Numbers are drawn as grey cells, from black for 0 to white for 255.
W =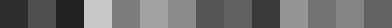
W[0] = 45
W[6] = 139
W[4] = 124
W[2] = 33

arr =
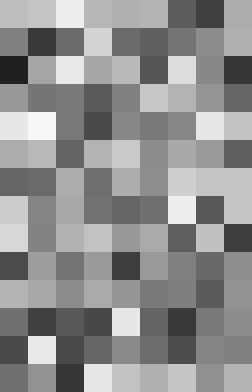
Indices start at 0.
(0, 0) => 190
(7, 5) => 111
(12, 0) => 74
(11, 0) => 112
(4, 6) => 134
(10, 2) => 140
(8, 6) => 94
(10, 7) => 91
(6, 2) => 172
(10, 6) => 126
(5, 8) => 95
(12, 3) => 103
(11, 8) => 141
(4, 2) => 120
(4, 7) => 230
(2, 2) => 232
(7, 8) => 197
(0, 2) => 237
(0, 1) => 196
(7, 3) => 113
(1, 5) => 96
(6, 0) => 101
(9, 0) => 76
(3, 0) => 151
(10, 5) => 121
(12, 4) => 137
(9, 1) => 157
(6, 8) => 197
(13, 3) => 231
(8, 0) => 215
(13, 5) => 176
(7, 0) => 204
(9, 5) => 153
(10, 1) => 168
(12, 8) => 127
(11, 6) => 57
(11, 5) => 100
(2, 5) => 85
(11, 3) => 72

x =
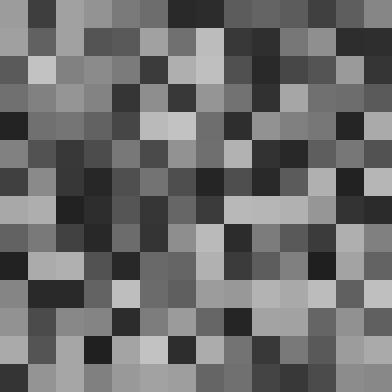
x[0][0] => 156
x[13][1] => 148
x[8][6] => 142
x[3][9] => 49
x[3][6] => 56
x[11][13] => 96
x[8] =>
[98, 121, 65, 40, 108, 52, 142, 186, 44, 124, 89, 59, 175, 128]
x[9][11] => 31
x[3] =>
[112, 129, 149, 131, 53, 142, 56, 149, 114, 49, 166, 112, 109, 90]
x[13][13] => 136
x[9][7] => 177
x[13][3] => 128
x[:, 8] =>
[92, 56, 80, 114, 46, 178, 78, 184, 44, 59, 152, 37, 115, 112]
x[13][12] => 140
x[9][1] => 171
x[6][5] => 115
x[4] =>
[35, 112, 117, 98, 70, 186, 194, 110, 46, 146, 128, 119, 37, 170]
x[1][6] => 112
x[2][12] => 154
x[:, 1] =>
[62, 97, 194, 129, 112, 82, 138, 174, 121, 171, 41, 75, 84, 148]
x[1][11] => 143
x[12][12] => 156
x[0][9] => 100
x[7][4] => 85
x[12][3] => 32
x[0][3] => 147
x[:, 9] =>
[100, 47, 41, 49, 146, 50, 41, 182, 124, 93, 179, 163, 56, 68]
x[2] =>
[90, 194, 129, 139, 123, 59, 175, 191, 80, 41, 71, 84, 154, 53]
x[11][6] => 155
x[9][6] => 101

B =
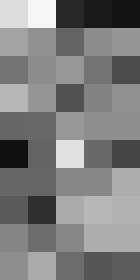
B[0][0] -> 220
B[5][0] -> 17
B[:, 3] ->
[25, 140, 115, 130, 142, 105, 136, 183, 174, 86]
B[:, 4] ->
[19, 149, 76, 144, 142, 69, 173, 178, 172, 92]
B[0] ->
[220, 246, 40, 25, 19]
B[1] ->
[163, 144, 100, 140, 149]
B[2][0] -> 116
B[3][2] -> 81
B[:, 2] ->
[40, 100, 152, 81, 151, 225, 134, 170, 135, 108]
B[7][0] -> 90

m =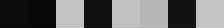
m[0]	11
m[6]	19
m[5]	183

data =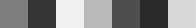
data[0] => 126
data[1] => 52
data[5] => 40
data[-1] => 216

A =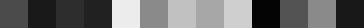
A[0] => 75
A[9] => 4
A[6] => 193

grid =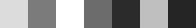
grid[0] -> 220
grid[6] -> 37
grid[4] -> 43
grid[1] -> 123

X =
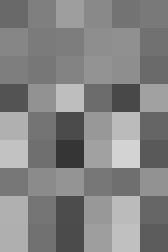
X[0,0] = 105
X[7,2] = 76
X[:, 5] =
[121, 113, 106, 161, 101, 89, 146, 102, 92]
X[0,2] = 158
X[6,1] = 139
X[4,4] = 187
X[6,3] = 119
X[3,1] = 146
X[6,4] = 111
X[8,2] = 75
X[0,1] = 127
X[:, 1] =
[127, 123, 119, 146, 116, 111, 139, 117, 113]
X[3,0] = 83
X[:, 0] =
[105, 134, 126, 83, 176, 194, 119, 176, 175]
